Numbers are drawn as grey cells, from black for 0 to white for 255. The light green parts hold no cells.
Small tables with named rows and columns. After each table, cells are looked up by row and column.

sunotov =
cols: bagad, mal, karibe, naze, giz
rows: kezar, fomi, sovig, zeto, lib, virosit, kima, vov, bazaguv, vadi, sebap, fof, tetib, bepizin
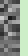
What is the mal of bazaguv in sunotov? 87
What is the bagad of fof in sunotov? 129
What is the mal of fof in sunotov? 93
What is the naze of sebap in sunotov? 113
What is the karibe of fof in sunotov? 127
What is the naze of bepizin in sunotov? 127
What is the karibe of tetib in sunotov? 100

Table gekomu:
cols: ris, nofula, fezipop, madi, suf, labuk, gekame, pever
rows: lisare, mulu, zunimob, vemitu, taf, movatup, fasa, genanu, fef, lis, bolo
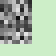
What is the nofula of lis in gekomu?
107
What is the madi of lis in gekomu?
167
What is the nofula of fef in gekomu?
158
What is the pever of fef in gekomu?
186
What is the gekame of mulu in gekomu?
176
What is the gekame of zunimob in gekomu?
193
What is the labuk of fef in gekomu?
126
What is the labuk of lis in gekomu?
26
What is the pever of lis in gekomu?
91
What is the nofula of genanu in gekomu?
129
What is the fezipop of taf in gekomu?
162
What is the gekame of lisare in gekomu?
95
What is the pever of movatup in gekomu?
159
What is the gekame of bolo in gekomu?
127

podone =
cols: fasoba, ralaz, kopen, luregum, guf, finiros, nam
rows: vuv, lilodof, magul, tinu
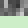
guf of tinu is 154
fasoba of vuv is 90
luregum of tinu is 96
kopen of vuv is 72
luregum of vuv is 75
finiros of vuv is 124
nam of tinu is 92
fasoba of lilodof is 87
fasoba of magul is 103
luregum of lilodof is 75

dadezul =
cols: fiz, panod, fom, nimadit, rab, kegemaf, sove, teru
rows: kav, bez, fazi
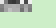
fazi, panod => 163
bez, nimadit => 174
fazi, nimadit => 175
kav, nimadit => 54
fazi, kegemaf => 114
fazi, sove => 171
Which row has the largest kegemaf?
kav

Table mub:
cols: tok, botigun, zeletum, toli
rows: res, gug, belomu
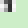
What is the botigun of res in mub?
92
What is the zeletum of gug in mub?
48
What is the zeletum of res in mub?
61
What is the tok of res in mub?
213
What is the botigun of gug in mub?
202
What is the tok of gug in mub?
246
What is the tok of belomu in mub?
228
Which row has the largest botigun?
gug

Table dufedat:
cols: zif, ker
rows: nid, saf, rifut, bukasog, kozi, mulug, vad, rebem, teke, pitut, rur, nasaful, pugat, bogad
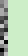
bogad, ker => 192
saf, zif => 114
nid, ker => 167
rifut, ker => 96
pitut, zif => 39
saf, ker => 171
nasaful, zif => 130
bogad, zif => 71
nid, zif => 138
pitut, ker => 216
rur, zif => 197
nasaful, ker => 160
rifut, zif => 170
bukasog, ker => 148
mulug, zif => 57
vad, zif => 196
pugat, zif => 1
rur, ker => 7
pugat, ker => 122
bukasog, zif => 169
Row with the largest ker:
pitut

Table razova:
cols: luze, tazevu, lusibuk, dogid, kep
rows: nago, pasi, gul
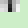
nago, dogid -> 173
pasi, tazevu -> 208
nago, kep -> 204
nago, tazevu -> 183
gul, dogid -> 171
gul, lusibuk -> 24
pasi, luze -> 211
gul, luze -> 226

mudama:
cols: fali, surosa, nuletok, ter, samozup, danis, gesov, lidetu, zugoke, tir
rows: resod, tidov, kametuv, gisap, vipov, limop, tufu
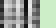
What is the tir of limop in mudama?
83
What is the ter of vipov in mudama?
105
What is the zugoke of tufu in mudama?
155
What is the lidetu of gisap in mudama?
217
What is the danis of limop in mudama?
171
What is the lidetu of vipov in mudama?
195
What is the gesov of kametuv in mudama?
19
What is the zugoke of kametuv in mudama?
145
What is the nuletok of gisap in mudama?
184
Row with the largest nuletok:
tidov

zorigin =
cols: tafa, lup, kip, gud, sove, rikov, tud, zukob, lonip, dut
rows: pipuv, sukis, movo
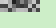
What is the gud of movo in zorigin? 145
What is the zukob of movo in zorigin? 63
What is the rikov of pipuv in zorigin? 133
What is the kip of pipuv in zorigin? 167
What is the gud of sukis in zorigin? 106
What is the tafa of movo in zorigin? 173
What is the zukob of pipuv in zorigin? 145
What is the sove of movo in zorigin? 186
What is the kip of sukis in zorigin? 179
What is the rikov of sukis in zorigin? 53
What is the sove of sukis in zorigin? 64
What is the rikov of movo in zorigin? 190
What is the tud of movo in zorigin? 184
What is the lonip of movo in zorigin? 167

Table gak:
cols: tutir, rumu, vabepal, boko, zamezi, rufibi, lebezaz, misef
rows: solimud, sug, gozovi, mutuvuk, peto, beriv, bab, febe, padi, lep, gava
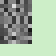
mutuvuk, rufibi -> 114
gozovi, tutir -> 146
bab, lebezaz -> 102
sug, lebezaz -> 81
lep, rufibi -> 134
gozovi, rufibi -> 155
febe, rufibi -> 91
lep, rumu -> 156
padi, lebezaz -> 97
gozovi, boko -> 125
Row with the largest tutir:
solimud

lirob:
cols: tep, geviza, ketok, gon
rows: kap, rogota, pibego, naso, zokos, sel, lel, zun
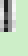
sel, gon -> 213
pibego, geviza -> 29
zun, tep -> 177
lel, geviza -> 84
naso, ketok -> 148
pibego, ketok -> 148
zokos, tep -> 225
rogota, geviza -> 29
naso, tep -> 232
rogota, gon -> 245
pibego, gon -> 247
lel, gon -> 217
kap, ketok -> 148
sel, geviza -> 29
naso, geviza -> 75

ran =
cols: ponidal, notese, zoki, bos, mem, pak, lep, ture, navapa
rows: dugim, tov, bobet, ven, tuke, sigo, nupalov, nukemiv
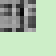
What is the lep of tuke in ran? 154
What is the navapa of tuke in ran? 72
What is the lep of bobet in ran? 191
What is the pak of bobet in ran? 13
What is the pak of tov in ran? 51
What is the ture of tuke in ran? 84
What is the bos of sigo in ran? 167
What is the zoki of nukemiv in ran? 42

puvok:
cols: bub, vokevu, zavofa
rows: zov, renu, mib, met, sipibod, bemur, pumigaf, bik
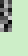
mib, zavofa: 23
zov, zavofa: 71
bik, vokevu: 43
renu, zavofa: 118
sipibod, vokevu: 84
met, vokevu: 187
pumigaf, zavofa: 87
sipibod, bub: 77
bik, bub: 149
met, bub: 20
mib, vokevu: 130
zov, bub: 55
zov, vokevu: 166
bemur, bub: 122
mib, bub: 114
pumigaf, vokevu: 11
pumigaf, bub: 196

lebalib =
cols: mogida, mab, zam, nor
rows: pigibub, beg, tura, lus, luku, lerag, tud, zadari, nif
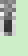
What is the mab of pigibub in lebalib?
123
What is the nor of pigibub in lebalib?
133
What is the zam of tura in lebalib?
146
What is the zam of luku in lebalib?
108
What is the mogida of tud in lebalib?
203
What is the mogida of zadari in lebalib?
202
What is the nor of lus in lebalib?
224
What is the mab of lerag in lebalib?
65
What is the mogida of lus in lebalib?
243
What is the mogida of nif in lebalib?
226

